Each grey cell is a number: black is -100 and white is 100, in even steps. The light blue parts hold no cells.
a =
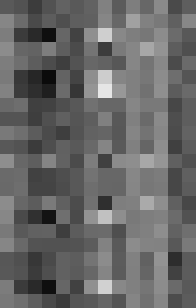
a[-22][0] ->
-30
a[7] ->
[-18, -14, -50, -48, -39, -31, -11, -19, -19, 5, -5, -5, -44, -26]
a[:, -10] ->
[-23, -38, -20, -26, -51, -22, -16, -39, -25, -51, -24, -23, -39, -40, -25, -13, -51, -36, -24, -24, -20, -54]
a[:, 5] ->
[-30, -26, -48, -41, -35, -47, -58, -31, -33, -35, -30, -41, -31, -31, -40, -42, -28, -35, -27, -29, -49, -33]
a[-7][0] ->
6
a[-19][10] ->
31
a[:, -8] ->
[-23, -25, 12, -9, -19, 11, 17, -11, -26, -23, -18, -2, -10, -14, -11, 15, -17, -28, -9, -19, 13, -30]
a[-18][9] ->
5
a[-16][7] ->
80
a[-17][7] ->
61
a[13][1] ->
-14
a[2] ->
[-2, -54, -68, -88, -20, -48, 12, 62, 7, -1, -7, 10, -16, -31]
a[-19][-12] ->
-22
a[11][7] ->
-50
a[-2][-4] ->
-8
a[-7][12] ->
-16
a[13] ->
[-18, -14, -47, -47, -40, -31, -14, -19, -20, 5, -7, -4, -44, -28]
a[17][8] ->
-30
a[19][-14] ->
-31
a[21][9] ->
4
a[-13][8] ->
-32
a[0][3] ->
-36
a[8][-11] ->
-37
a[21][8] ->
-34
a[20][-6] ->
7
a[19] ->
[-31, -35, -54, -38, -24, -29, -19, 4, -29, 0, -21, 11, -49, -28]
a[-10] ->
[-17, -15, -49, -46, -39, -31, -10, -19, -19, 6, -6, -3, -44, -25]
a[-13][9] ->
4
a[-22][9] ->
-1
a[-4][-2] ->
-65
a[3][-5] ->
5
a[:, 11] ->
[8, -5, 10, 15, 7, 10, 12, -5, 8, 6, 11, 17, -3, -4, 11, 1, 11, 2, 15, 11, 10, 5]
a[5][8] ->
4

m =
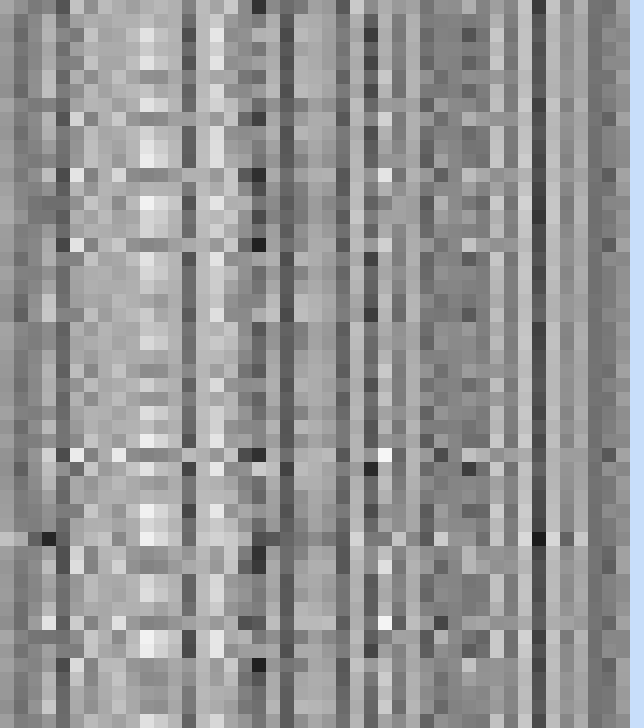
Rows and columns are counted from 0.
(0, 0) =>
30
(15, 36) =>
2
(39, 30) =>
12
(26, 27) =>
58
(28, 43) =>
-10
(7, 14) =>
49
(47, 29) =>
32
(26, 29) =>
38
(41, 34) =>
-5
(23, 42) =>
-11
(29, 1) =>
1
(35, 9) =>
33
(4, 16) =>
12
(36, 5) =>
-1
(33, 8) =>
31
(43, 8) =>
40
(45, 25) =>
46
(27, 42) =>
-11
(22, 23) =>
29
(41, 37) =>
53
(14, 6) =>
54
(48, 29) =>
39
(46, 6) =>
54
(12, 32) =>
5
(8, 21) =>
22
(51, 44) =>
10
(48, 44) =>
26
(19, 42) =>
-12
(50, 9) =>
32
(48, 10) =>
8
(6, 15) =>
70
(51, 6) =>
46
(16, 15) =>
63
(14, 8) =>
9
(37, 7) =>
38
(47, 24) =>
-32
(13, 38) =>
-47
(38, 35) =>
54
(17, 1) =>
0
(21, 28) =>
-13

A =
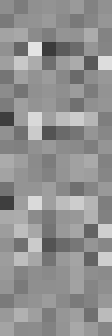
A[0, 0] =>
11
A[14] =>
[-51, 24, 71, 25, 48, 61, 42, -1]
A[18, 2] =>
31
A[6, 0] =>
10
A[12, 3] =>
2
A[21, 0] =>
-4
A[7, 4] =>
8
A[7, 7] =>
17
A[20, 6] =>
4
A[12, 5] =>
26
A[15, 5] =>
19
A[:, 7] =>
[14, 18, 3, 4, 73, 19, 15, 17, -1, 6, 17, 2, 5, 20, -1, 1, 62, 6, 62, 9, 12, 19, 47, 5]
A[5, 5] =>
-17
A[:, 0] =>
[11, -4, 28, 14, 25, -8, 10, -3, -51, 14, 2, 34, 28, -9, -51, 33, 23, 14, 23, 21, 17, -4, 20, 29]
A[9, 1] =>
-11
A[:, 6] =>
[2, 5, 35, 18, -30, 11, -3, 13, 43, 17, -1, 33, 24, 4, 42, 40, -22, 17, -22, 11, 4, 3, -12, 20]
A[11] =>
[34, 24, 9, -3, 17, 26, 33, 2]
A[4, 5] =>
34
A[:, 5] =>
[21, -5, 15, -16, 34, -17, 22, -12, 61, -8, 8, 26, 26, -13, 61, 19, 30, -7, 29, 26, 27, -4, 25, 32]
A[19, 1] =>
3
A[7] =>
[-3, 25, 15, 19, 8, -12, 13, 17]
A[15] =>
[33, 35, 9, -5, 17, 19, 40, 1]
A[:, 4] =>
[12, 8, 16, -29, 22, 7, 12, 8, 48, -17, 10, 17, 16, 7, 48, 17, 20, -17, 20, 14, 13, 8, 18, 16]
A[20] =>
[17, -4, 12, 12, 13, 27, 4, 12]
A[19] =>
[21, 3, 11, 8, 14, 26, 11, 9]

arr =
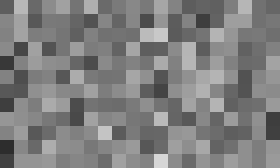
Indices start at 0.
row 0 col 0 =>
-26
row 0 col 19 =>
-20
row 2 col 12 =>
-29
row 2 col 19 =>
-13
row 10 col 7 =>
4
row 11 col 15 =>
1
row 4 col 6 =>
-40
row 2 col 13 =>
-19
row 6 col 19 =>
9
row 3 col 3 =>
-35
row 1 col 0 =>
5
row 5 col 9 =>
30
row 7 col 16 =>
-24
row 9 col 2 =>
-31
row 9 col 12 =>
16
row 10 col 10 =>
-32
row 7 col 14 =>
3
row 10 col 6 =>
-6
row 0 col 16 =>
-1
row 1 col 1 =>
27
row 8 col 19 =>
-51
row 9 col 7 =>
54
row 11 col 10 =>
2
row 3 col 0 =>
8
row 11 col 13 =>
-17
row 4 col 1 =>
2
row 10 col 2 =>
-18
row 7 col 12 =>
-20
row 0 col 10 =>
-5
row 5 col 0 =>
2
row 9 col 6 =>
9
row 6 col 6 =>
26
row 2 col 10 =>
47
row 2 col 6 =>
1
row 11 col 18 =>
-1
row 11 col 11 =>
68
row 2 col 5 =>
-25
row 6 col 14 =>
39

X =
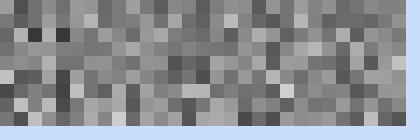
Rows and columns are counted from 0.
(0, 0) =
22
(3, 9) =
32
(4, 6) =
13
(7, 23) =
-7
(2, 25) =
-26
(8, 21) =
10
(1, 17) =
3
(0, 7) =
-17
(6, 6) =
-10
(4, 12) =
-35
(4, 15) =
29
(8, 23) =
20
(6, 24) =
3
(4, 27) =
19
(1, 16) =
45
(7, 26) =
17
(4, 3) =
39
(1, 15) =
9
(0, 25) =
-9
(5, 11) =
-10
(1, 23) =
-23
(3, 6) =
-8
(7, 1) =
50
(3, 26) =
-3
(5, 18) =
-7
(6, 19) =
-28
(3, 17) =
16
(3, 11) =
1
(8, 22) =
13
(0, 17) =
10
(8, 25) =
-27
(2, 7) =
22
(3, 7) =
-6
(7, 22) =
-10
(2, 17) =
8
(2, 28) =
-6
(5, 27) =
25
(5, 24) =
-30
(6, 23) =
1
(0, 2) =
-11
